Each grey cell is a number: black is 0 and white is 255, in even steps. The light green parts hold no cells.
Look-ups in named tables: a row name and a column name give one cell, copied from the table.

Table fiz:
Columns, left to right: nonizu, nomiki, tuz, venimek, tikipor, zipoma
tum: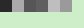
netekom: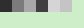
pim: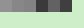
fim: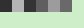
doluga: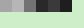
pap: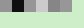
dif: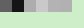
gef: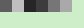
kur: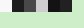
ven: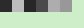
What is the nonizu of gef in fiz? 94
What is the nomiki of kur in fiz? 29
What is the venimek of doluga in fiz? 41
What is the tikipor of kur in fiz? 19
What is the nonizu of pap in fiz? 148
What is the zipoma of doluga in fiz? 30
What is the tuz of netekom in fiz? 168
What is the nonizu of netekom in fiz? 46
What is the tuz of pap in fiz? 150
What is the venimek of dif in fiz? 201

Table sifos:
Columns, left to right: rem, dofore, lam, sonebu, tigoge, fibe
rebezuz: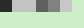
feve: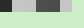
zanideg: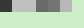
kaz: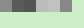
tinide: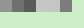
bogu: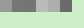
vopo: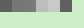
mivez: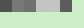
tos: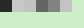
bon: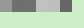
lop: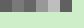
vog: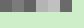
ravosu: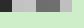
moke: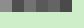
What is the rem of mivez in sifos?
81
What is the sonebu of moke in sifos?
89
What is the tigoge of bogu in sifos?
174
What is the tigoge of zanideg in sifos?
116
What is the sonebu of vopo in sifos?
189
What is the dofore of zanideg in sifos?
192
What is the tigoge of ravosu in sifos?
111
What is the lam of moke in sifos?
114
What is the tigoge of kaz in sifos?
193
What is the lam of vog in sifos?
100
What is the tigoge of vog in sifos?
192

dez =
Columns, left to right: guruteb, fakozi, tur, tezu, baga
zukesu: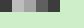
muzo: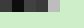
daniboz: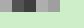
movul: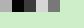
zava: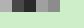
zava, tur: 42
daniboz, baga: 159
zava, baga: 140
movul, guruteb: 178
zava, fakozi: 72
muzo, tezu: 58
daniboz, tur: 62
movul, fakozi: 4

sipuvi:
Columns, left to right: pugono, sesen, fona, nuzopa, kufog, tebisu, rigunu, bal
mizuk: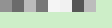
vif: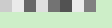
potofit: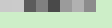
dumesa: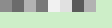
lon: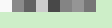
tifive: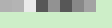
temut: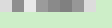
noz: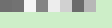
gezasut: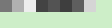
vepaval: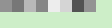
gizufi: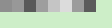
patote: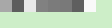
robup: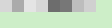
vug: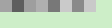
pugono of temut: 220
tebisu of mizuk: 241
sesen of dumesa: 107
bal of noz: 183
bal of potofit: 140
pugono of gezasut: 119
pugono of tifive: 177
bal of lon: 118
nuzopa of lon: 204
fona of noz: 245
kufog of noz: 237

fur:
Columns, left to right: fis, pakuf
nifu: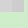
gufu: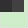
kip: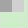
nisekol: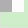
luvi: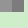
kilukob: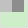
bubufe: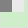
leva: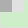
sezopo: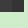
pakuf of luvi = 124
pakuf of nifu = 205
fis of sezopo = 60
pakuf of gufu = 65
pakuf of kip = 208
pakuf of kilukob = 141
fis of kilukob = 193
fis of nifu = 212
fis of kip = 164
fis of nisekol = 175
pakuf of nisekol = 252
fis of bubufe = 129
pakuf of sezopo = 52
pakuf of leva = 225
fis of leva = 174

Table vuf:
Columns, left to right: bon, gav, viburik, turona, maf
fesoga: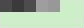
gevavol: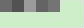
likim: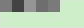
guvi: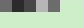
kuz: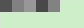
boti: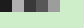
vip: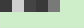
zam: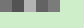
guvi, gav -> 43
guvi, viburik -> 71
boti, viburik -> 57
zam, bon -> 116
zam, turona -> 99
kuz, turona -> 72

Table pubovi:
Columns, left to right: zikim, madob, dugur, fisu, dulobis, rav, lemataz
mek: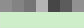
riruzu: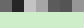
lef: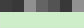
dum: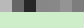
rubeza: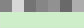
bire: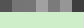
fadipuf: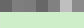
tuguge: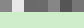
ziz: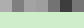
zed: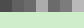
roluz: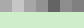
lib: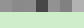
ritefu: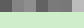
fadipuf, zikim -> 103
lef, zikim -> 62
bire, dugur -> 118
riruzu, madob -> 38
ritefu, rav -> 120
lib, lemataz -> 178
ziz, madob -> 127
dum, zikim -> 185

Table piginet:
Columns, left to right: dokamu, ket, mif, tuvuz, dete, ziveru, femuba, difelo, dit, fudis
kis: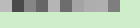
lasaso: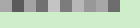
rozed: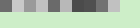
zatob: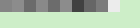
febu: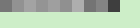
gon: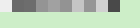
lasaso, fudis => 109
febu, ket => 146
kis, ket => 74
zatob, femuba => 65
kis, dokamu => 187
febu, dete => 159
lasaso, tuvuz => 113
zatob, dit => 123
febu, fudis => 62
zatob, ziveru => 140

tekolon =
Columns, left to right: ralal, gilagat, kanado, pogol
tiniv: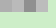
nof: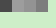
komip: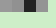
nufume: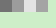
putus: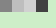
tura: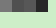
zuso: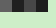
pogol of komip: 148
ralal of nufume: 114
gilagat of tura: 80
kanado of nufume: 227
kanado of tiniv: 144
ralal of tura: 120
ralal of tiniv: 175
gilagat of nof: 157
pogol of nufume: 164
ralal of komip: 153
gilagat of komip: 145
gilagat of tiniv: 186
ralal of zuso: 97
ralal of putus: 132
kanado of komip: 35
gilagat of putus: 190
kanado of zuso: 71
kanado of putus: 209
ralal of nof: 73

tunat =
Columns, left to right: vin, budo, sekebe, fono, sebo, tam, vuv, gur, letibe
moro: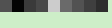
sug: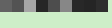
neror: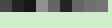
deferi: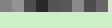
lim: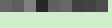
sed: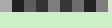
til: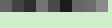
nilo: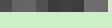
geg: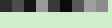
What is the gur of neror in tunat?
112
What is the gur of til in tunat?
108
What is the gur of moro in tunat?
63
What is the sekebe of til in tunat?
47
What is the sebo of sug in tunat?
77
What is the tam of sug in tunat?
135
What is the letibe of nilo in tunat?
108
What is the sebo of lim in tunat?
96
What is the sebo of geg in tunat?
57
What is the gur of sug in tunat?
37
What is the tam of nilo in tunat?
65

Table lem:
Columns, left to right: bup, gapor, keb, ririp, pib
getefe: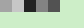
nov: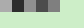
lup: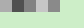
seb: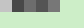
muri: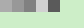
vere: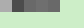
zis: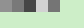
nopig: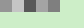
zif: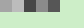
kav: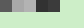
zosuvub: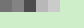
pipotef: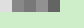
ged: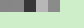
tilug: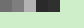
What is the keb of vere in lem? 105
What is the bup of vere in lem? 173
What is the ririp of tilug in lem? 42
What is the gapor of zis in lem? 121
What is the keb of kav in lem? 179
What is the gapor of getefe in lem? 199
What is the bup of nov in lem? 172
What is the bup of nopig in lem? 149
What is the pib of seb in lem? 119
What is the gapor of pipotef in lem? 136
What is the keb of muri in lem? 129
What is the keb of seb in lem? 109
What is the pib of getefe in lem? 82
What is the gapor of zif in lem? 188
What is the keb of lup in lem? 130
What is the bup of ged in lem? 134
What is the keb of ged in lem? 55

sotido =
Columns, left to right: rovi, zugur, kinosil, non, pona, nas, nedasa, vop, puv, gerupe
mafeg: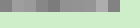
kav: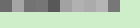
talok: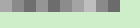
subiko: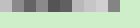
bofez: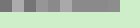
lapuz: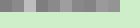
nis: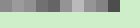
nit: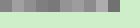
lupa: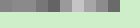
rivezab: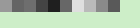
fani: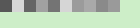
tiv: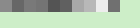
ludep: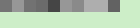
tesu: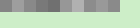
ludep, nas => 151
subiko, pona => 84
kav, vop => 171
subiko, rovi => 192
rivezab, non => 68
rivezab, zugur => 101
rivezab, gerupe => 89
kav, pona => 88
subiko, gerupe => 132
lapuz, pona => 138
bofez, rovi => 117
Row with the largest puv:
tiv

